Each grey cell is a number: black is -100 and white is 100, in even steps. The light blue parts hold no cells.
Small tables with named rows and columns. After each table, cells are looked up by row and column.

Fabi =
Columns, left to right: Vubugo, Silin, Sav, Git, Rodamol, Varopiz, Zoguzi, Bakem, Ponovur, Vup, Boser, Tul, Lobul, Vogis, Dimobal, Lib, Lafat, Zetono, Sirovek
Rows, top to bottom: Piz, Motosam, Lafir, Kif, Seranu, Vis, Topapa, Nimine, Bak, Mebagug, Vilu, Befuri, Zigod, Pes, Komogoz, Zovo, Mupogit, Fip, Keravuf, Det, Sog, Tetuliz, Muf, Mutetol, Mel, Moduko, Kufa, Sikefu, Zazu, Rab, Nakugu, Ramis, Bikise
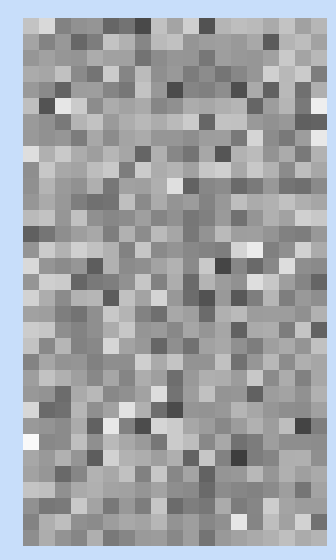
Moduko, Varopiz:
82
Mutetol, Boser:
23
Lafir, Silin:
26
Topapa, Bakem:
44
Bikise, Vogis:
27
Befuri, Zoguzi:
50
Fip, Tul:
-36
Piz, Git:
14
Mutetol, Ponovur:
73
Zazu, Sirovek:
33
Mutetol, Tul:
51
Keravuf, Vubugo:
26
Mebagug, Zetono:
48
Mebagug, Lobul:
62
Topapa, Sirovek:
-22
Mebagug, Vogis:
32
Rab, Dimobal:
2
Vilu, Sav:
21
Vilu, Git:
14
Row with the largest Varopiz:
Moduko

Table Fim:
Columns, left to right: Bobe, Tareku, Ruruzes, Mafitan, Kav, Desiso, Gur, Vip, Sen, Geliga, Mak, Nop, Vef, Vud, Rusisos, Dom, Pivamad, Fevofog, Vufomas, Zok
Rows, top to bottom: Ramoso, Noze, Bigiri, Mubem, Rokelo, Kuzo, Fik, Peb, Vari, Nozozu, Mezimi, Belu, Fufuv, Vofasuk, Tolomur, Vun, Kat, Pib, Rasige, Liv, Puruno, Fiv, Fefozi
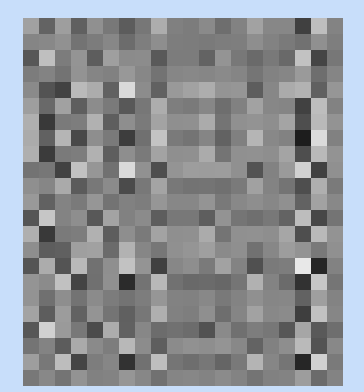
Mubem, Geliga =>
5
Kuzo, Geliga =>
-1
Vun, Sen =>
-50
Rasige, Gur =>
-25
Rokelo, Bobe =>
8
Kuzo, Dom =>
6
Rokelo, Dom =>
6
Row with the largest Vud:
Rokelo

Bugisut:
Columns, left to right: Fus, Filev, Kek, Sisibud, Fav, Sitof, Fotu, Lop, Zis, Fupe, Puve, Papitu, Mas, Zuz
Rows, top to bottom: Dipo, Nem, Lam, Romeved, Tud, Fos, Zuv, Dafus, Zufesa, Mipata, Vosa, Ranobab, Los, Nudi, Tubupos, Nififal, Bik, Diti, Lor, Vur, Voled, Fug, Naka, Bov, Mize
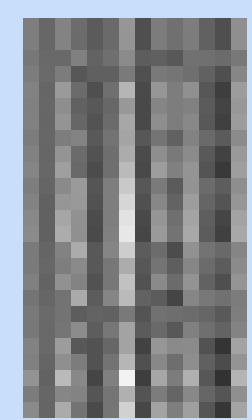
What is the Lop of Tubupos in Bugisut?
-28
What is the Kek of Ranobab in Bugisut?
18
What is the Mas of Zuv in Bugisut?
-50
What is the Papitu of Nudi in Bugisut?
-28
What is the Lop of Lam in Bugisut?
-27
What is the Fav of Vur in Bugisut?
-27
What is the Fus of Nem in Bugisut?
-1
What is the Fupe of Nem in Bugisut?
-12
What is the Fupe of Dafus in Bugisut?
-24
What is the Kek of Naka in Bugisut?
46

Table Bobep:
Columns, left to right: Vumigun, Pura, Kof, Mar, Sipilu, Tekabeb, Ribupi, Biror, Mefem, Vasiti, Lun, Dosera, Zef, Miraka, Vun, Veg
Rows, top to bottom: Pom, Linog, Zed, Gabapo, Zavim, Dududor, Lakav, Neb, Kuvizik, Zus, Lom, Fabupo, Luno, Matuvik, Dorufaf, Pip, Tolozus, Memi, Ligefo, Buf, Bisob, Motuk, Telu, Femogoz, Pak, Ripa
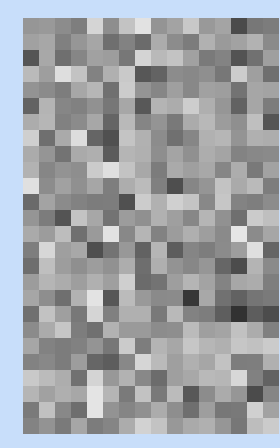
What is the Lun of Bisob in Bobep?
55
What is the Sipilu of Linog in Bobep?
30
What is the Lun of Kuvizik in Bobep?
13
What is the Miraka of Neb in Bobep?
16
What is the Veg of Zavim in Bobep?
28
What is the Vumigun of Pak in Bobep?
-4
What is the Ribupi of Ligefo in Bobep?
38

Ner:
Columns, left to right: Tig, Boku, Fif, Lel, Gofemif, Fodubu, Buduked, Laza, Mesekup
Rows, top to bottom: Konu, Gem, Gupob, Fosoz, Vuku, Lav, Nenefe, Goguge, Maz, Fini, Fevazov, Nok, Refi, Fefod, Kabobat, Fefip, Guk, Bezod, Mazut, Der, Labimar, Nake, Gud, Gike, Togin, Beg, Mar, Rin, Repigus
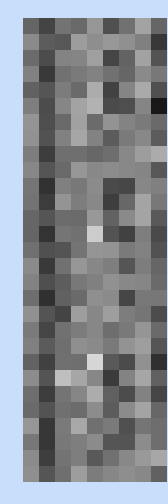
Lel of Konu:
-18
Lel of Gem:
23
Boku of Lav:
-40
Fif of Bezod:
-24
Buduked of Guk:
7
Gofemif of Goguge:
2
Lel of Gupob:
4
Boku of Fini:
-33
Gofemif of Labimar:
8
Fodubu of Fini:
10
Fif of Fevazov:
0
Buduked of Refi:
8

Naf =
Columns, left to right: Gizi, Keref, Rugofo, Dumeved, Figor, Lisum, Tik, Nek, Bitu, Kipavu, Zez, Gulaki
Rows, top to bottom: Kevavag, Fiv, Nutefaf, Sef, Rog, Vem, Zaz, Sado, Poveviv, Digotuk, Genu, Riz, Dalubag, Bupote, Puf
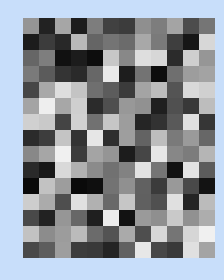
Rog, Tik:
-54
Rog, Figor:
-13
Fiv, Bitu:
-4
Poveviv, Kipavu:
6
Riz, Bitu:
-37
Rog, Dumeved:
54
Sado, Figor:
80
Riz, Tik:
55
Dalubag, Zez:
14
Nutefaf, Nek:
74
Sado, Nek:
-22
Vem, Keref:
87

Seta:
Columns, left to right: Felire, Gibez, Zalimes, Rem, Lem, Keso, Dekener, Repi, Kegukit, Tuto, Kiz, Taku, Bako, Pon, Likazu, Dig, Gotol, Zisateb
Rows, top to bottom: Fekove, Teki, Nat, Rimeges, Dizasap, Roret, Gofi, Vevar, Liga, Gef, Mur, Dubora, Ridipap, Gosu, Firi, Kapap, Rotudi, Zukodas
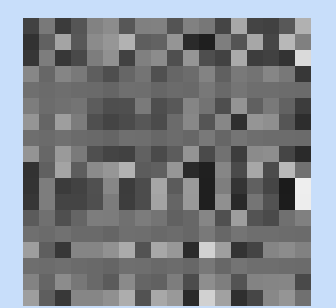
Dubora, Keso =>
-3
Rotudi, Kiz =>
-40
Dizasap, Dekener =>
-13
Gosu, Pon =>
-9
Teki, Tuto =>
17
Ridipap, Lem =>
-2
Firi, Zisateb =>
1
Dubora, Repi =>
-40
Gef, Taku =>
-75
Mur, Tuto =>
-29
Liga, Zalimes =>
21
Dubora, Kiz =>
20
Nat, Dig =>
-49
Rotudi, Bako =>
-1
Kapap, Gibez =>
-15
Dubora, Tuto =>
-21
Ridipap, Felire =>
-29
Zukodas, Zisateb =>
-12
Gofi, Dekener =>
-41

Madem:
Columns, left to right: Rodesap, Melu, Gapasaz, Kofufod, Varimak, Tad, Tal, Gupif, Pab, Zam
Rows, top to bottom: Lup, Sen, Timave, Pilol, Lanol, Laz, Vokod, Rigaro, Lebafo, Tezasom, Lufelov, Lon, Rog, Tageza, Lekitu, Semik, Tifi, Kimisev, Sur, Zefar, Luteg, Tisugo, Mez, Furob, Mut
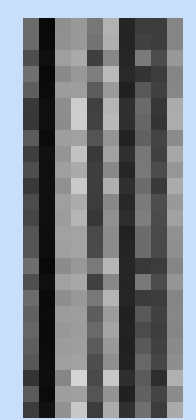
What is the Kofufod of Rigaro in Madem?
26
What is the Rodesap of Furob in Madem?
-29
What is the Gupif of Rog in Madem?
-1
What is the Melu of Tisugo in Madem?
-90
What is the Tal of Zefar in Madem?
-73
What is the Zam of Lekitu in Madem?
12
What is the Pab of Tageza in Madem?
-43
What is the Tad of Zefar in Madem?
29
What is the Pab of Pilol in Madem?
-53
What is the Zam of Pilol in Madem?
4
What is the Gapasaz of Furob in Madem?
24
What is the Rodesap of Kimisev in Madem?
-15

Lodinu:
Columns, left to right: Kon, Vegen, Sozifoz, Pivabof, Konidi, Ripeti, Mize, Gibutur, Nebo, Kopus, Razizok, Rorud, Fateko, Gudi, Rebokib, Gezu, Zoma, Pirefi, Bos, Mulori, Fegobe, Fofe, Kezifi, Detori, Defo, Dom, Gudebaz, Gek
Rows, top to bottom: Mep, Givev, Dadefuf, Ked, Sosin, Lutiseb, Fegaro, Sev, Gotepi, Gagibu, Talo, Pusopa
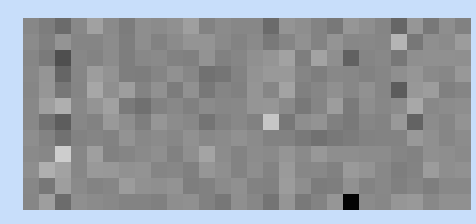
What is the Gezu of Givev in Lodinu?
-5
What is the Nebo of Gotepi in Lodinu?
12
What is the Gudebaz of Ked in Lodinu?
6
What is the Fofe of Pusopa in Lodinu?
9
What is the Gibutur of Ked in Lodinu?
-2
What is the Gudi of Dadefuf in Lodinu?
5
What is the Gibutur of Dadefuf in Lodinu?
7
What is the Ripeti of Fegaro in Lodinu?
20
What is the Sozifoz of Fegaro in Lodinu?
-27
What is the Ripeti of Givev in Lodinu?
10
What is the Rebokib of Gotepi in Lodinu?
10
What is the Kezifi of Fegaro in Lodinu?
3
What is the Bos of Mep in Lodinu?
3
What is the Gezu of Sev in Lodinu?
2

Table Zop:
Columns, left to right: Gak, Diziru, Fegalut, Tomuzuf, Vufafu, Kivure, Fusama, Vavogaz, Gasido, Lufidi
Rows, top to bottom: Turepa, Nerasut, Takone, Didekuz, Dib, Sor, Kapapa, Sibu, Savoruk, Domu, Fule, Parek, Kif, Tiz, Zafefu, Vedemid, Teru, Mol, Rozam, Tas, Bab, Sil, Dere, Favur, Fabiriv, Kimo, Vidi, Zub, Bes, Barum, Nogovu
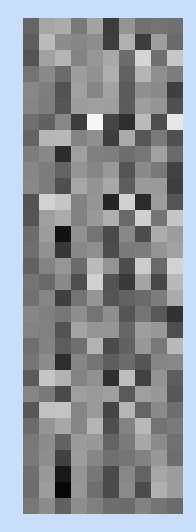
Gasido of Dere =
15
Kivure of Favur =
25
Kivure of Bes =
-42
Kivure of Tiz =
-42
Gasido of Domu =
-6
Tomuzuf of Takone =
3
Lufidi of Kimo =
-4
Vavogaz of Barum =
-40
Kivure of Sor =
24
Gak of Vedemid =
-23

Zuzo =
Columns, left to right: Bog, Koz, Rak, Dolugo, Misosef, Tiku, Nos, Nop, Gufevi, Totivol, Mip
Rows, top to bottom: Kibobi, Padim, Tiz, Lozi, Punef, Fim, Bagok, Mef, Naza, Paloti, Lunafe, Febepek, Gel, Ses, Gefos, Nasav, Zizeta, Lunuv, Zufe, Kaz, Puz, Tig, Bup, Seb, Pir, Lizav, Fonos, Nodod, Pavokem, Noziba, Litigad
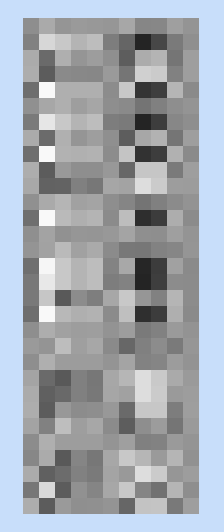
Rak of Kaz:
26
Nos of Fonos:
25
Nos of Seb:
26
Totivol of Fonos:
21
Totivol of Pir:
-2
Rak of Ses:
14
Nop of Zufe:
-63
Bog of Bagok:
-4
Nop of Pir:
56
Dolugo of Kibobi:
21

